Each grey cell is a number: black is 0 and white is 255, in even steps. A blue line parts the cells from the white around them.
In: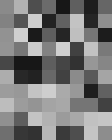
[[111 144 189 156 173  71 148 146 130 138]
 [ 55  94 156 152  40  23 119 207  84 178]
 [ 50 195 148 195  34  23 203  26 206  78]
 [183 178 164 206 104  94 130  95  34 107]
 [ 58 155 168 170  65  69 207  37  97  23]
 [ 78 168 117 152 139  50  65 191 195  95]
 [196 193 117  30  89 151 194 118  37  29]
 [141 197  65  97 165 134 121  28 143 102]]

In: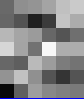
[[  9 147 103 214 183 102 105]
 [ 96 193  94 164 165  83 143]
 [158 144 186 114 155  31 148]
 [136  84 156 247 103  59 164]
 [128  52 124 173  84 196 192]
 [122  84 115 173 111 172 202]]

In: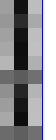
[[107 168 157 144 107 182 167 161 151 158]
 [ 95  13  22  37  92  15  13  18  43  17]
 [112 191 190 180 112 176 192 190 169 189]]

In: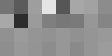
[[142 145 168 116]
 [152 155  45  91]
 [148 149 155 158]
 [141 146 127 228]
 [151 151 120  86]
 [138 145 122 167]
 [149 149 151 162]
 [156 153 133 140]]

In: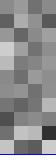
[[196 112  79 117 141 137 186 205 151  96 139]
 [105 194 130 100 147 111 124 160 102 173 154]
 [ 92 185 139 117 113 154 133 114 138 145 113]
 [204  48 128 183 143 142 151 142 160  89 138]]

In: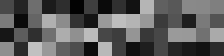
[[143  22 123  73]
 [ 42  93  10  36]
 [193  47 101 110]
 [153 112 176  27]
 [ 96 173 140  46]
 [ 77 144  51   2]
 [ 12 188  20  63]
 [185  71 154  10]
 [ 63  61 190  48]
 [ 15 149 180  18]
 [ 30  56 152 181]
 [ 71  71  59  96]
 [ 36 154  84  88]
 [ 25 153  30 137]
 [ 18 113 122 136]
 [ 43 170  83 127]]

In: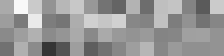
[[113 138 157 170]
 [176 158 122 248]
 [139 177 234 202]
 [ 53 139 125 147]
 [ 83 149 117 183]
 [158 170 173 200]
 [ 94 137 208 152]
 [114 170 198 115]
 [135 153 209 100]
 [158 147 135 179]
 [182 154 131 109]
 [135 132 193 191]
 [154 134 125 196]
 [144 160 146 131]
 [144 161 115  90]
 [147 147 134 203]]

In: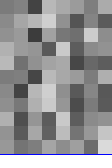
[[152 147 176 143 137 124 185 177 145 138 123]
 [116  90  79 120  67 127 113 155 154 166 130]
 [126 167 149 176 183  70 145 149  60 182  67]
 [165  97  92 202 207 185 163  90 161 207 184]
 [141 188 201 150 143 168 169 202 119 145 169]
 [159 116  93  76  89 155  71  93 111  84 155]
 [108 152 139 123 134 124 104 139 204 132 126]
 [218 197 146  90  88 175  93 146 141  91 171]]
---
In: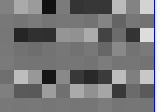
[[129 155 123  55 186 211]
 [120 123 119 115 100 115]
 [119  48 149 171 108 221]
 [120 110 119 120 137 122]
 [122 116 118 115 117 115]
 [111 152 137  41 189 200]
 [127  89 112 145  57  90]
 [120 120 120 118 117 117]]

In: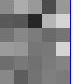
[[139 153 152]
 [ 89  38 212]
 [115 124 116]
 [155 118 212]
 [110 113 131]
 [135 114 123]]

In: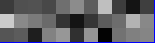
[[ 59  82 111  93  61  63]
 [203 123  51  54 109 136]
 [ 85  30 151 149 114 133]]

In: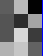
[[ 93   2]
 [ 84 164]
 [ 84  59]
 [178  98]]

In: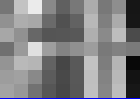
[[118 235  96 172 142]
 [145 168  81 184 171]
 [167 103  86 175 189]
 [112 224 131 157 129]
 [148 181  70 195 181]
 [157 137  73 191 184]
 [163 114  71 192 189]]

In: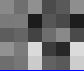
[[137 144  89]
 [122  28  73]
 [ 93  67 137]
 [146 218  39]
 [110 203  89]]

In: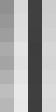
[[144  64]
 [151  64]
 [158  63]
 [171  61]
 [164  62]
 [177  62]
 [190  63]
 [183  62]]

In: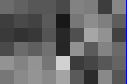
[[108  87  73 125 135]
 [ 62  66  24 141  93]
 [ 58  56  39 166  65]
 [ 74  95  38  91 106]
 [147 147 209  69 100]
 [119 148 164  43  86]]

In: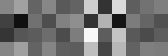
[[134 100  89 206 218 114]
 [ 65 113 129  51  21 101]
 [ 53  92  76 248 196  75]
 [133  99  95 190 183 127]]
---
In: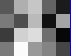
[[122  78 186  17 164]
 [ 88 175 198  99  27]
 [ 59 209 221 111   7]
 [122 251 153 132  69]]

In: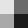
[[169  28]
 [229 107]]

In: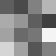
[[ 94  74 129 182]
 [162 106 118 244]
 [171 150  94  63]
 [213 162  85 129]]

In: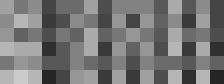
[[150  98 119  78 119  98 170  98 119 150 119  88 170 107 119  78]
 [160 119 139  69 107 107 160  78 129 129 129  88 170  88 139  69]
 [119 150 139  88  88 129 107  88 129  78 129 107 107  88 129  98]
 [182 170 170  47  88 129 170  58 150  98 150  78 182  58 170  47]
 [139 182 160  58  78 139 119  69 150  69 150  98 139  58 160  69]
 [182 203 182  37  69 150 160  58 160  58 160  78 182  47 182  37]]

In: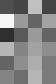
[[ 79  69 192  69]
 [ 47  89 154 100]
 [132 110 182 122]
 [182 132 163 142]
 [100 142 173 122]
 [246 154 100 163]]

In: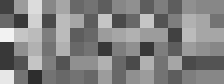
[[104  56 209  74 187 166  93 197  74 104 197  83 126 177 166 115]
 [ 56  83 197 126  83 144 144 177 104  74 177 115 166  74  83  83]
 [231 115  45 115 104 115 104 156 104 144 156 115  93 126 135 135]
 [ 56 144 177 115 177 104 115  56 126 144  56 126  93 156 144 135]
 [ 65 156 220 135 166 104 115  93 135 144  93 126  93 144 135 135]
 [242 197 187 126 187  93 104 156 166 177 156 156  65 187 166 166]]
